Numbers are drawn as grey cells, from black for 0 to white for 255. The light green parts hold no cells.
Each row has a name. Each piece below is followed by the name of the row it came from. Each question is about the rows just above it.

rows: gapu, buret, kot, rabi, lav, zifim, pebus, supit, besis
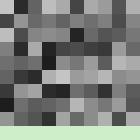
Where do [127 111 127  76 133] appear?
buret
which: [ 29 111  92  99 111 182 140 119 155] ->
supit
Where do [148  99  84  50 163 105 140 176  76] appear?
besis

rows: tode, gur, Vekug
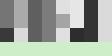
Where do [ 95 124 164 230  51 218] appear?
gur
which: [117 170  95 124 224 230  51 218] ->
tode
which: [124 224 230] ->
tode

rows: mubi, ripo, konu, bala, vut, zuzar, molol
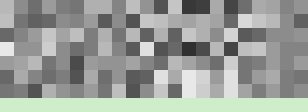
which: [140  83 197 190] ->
ripo
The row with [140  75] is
vut
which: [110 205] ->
vut
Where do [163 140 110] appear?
vut
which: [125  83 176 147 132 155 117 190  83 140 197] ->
molol
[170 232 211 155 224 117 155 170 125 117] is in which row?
zuzar

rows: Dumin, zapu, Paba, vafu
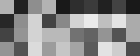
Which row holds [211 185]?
Paba
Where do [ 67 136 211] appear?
zapu
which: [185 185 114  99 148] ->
Paba

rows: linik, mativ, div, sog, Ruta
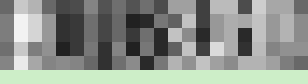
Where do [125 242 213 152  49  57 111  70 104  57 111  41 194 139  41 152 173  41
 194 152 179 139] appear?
div
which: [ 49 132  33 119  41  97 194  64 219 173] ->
sog
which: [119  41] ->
sog
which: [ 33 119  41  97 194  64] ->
sog

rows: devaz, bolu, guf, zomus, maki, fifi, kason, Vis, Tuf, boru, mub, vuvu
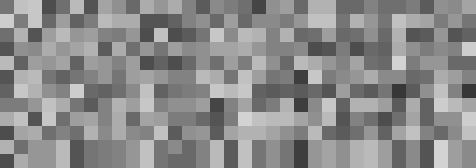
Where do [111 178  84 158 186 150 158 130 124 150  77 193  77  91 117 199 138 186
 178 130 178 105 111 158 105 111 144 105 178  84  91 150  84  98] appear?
guf
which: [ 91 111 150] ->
boru
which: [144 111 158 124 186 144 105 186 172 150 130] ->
maki
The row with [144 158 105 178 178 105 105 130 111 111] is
devaz
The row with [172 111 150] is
zomus

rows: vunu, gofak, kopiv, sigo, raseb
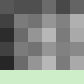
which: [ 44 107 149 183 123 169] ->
kopiv
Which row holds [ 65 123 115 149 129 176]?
gofak

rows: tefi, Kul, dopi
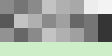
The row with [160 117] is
dopi
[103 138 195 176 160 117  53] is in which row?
dopi
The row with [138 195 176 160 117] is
dopi
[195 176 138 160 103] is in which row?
Kul
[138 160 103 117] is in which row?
Kul
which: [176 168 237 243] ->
tefi
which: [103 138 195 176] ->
dopi

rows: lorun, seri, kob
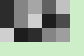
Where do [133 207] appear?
seri
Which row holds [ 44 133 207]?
seri
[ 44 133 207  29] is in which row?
seri

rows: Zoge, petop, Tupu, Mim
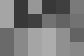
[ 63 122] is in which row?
Zoge
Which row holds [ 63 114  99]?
petop
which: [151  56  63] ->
Zoge
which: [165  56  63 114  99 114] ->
petop

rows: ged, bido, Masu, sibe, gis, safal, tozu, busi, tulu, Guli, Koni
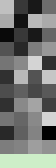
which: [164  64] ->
busi
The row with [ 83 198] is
safal
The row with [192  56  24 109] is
ged
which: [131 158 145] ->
Koni
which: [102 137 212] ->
tulu
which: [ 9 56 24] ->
Masu

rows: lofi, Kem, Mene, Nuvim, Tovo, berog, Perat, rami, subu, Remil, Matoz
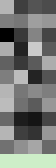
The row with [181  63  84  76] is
lofi
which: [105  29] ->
subu
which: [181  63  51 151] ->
Remil
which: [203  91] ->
Nuvim

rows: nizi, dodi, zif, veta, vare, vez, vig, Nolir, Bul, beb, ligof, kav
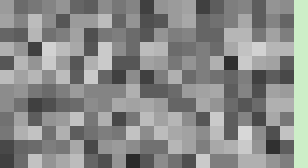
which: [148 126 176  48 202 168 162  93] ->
vare
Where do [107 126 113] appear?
vez
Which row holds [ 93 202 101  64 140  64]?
vez
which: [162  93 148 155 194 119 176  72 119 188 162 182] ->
Bul
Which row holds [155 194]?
Bul
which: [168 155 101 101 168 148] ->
Nolir
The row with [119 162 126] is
zif

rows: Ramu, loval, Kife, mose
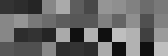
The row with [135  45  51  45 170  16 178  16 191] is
mose
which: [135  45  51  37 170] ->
Kife
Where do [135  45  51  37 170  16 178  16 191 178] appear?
Kife
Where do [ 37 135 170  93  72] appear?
Ramu
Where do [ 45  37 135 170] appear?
Ramu
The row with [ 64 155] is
Kife

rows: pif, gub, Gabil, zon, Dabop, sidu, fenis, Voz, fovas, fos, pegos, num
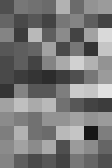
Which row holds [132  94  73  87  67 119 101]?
num
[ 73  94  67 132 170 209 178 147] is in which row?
Dabop
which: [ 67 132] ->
Dabop
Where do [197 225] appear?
fenis
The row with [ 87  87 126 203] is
fenis
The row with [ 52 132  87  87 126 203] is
fenis
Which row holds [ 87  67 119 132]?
gub

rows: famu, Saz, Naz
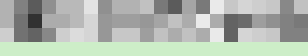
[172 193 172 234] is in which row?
Naz
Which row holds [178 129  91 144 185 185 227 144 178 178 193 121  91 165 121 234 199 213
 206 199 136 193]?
famu
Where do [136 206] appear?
Naz
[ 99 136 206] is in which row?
Naz
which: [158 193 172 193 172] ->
Naz
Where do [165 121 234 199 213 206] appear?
famu
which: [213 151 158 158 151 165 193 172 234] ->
Saz

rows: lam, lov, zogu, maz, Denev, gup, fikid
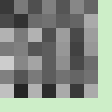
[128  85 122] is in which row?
gup
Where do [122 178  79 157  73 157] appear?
zogu
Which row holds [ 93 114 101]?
gup
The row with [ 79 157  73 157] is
zogu
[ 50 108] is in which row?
lov
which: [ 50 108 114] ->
lov
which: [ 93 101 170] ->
lov

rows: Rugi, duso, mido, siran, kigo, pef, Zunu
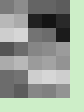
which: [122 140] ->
Rugi
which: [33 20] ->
duso
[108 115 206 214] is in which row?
pef
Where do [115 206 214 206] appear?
pef
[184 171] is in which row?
duso
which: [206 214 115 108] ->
mido

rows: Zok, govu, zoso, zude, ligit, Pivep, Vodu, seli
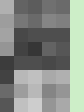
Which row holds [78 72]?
ligit
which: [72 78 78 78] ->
zoso
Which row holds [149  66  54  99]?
zude
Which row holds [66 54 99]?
zude
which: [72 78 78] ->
zoso
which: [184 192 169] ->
Pivep

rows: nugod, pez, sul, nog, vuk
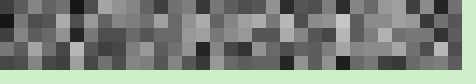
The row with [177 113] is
sul
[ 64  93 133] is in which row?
nugod
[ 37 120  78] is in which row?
sul

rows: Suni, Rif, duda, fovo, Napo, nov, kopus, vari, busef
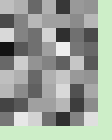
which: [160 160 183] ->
vari
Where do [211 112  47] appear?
busef
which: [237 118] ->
fovo

